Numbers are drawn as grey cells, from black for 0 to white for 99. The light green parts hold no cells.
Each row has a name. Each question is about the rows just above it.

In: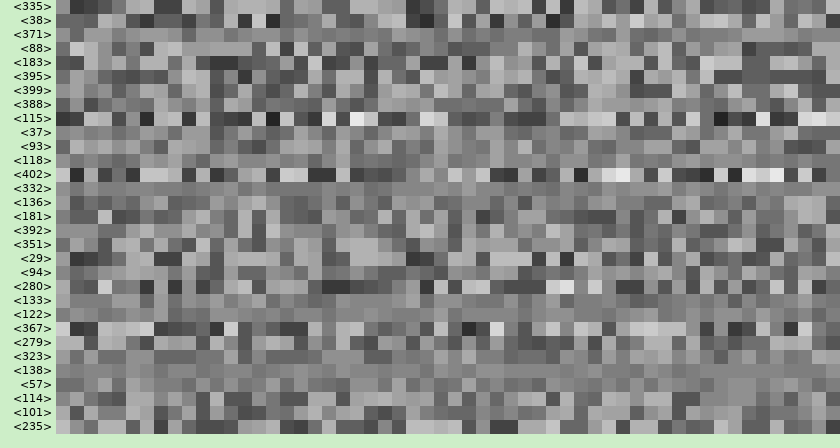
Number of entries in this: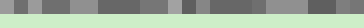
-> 26
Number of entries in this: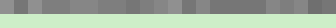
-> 24
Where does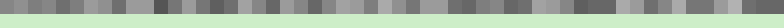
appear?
<37>
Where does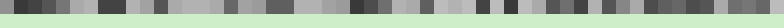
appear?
<335>
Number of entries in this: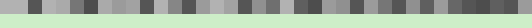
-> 38
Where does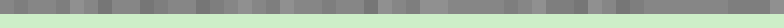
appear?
<138>
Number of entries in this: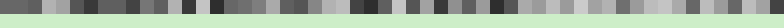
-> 56

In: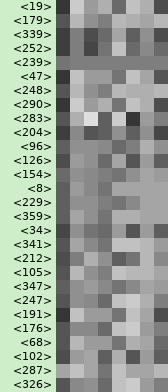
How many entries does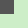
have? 1
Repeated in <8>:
[64]

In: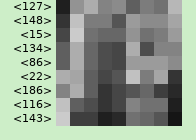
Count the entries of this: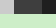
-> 4
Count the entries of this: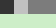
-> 4

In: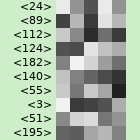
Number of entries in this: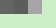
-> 3
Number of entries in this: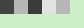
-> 5

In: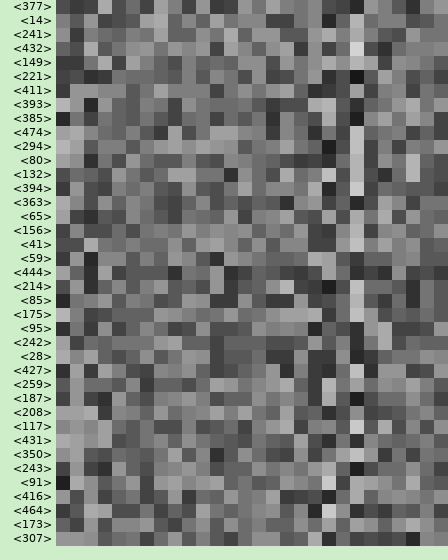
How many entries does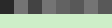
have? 8
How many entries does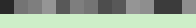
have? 14

